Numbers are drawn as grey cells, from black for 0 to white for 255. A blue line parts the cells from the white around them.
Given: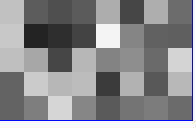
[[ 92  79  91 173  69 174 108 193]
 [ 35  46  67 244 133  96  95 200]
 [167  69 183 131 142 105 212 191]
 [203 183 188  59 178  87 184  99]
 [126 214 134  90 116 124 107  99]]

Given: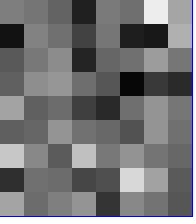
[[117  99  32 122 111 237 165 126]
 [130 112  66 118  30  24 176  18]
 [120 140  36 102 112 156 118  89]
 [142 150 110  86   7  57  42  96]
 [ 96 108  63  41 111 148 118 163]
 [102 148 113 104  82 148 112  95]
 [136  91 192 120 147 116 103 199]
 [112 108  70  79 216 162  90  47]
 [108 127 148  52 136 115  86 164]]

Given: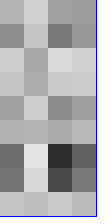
[[209 161 156 180]
 [196 119 152 143]
 [168 217 209 207]
 [173 202 204 196]
 [206 140 158 162]
 [179 170 186 176]
 [227  46  99 108]
 [216  73 120 118]
 [190 203 187 197]]

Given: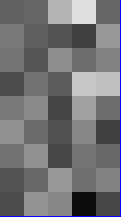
[[102 181 222 103  97]
 [ 94  82  64 152 121]
 [ 86 142 110 131 116]
 [114  92 199 193  75]
 [137  69 161 108 122]
 [106  81 136  64 144]
 [145  70 117 104 113]
 [104 151 111 130  82]
 [147 135  13  70  76]]

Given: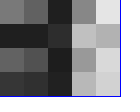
[[ 97  31 135 229 121]
 [ 31  45 192 178  31]
 [ 81  29 153 217  98]
 [ 48  33 184 210  54]]

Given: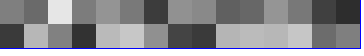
[[106 230 124 148 121  60 145 137  96 103 149 120  64  45 127]
 [183 129  50 186 199 144  68  58 181 187 183 198 108 127  58]]
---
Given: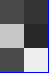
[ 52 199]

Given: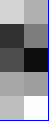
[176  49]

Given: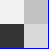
[194  52]

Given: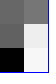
[118  97]

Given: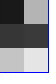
[180  54]

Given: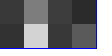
[43 56]

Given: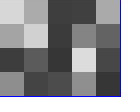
[170 132  54  68]

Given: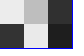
[ 48 234]
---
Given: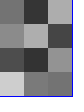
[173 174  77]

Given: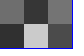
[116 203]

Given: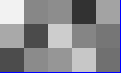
[163 133 150]

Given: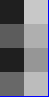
[200  92]

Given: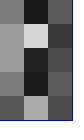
[ 90 215 155]

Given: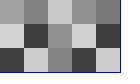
[119 209 132]
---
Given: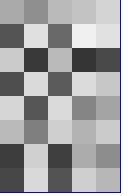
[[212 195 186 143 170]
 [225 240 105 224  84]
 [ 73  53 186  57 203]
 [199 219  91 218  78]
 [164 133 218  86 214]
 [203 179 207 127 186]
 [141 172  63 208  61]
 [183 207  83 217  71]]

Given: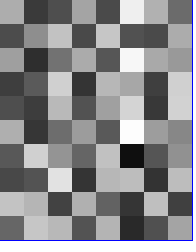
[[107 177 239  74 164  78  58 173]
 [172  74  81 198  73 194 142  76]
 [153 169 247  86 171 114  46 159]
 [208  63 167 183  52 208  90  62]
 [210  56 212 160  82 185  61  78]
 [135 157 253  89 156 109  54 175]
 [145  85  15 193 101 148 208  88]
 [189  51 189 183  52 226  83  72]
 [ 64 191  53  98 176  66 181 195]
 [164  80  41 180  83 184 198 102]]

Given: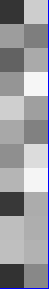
[[205  52]
 [126 157]
 [170  98]
 [246 149]
 [159 207]
 [129 168]
 [220 143]
 [245 181]
 [172  56]
 [174 190]
 [178 191]
 [136  50]]

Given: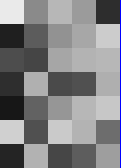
[[ 45 155 183 138 234]
 [204 167 146  92  31]
 [183 179 166  69  77]
 [175  80  74 176  46]
 [199 183 150  98  23]
 [109 179 202  80 208]
 [158  93  70 178  36]]

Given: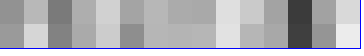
[[217 162  59 163 202 223 169 171 183 164 209 174 122 184 146]
 [236 149  63 168 182 226 182 180 182 142 204 170 130 214 154]]

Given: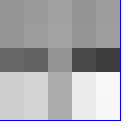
[[156 147 160 153 149]
 [158 149 163 157 149]
 [ 61  72 147  98 103]
 [248 234 172 212 205]
 [247 234 170 212 205]]

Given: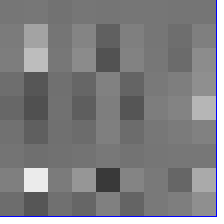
[[117 117 118 118 117 118 114 119 118]
 [127 110 118 127  96 132 117 163 123]
 [140 107 119 130  82 139 119 189 125]
 [143 126 121 100 129 102 112  86 110]
 [182 131 125  85 126  94 113  80 103]
 [129 123 119 108 127 108 112  95 113]
 [119 119 118 115 120 115 113 111 116]
 [170 102 121 132  57 150 123 235 127]
 [143 126 121 100 128 102 112  86 109]]
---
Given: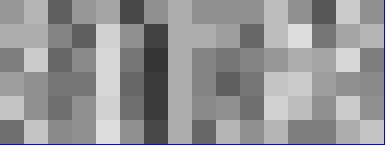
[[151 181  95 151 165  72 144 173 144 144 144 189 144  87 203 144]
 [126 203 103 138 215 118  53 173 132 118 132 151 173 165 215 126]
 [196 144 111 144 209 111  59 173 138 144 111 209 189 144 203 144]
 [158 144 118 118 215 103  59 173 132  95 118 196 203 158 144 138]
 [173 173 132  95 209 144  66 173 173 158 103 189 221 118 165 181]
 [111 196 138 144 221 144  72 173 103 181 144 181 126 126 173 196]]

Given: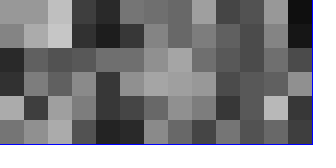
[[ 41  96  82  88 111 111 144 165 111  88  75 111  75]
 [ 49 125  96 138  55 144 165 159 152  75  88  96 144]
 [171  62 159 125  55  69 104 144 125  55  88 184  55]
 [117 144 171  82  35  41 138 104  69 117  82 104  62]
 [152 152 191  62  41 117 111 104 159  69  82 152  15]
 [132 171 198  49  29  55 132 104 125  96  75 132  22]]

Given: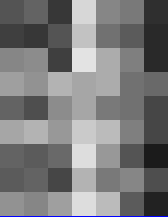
[[ 84  99  55 215 134 121  47]
 [134 140  63 227 172 127  41]
 [ 91  99  70 179 121 134  78]
 [ 63  55  84 194 113  91  41]
 [ 99  91 105 221 152  84  27]
 [ 99  78 140 166 121 113  70]
 [166 179 152 202 187 127  70]
 [146 134 159 221 187  91  34]
 [159 146 179 166 172 113 105]]

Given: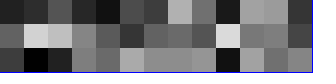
[[ 61   1  33 126 106 170 141 141 149  17 162 112 133]
 [ 33  45  84  39  17  76  61 177 112  25 162 155  53]
 [ 98 210 191 133  90  53  98 106  84 218 120 126  69]]

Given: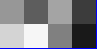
[[212 246 128  25]
 [151  93 164  60]]

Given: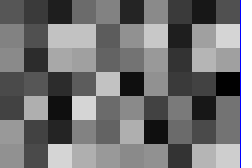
[[ 66 175  15 213 107 138  66 122  23 115]
 [ 86  58  30 107 130  36 138  58  23  80]
 [153  66  36 130  99 175  15 107  74 115]
 [ 74  86  44  92 194  15 145  58  66   1]
 [138  44 168 160  99 115 153  51 181 160]
 [130  80 194 194  92 145 200  30 160 213]
 [145  74 213 175 153 138 145  51 181 206]]
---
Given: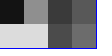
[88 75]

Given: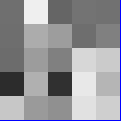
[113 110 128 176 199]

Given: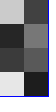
[65 38]

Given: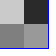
[ 42 127]

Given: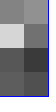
[145 214]

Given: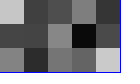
[ 53  10 117]
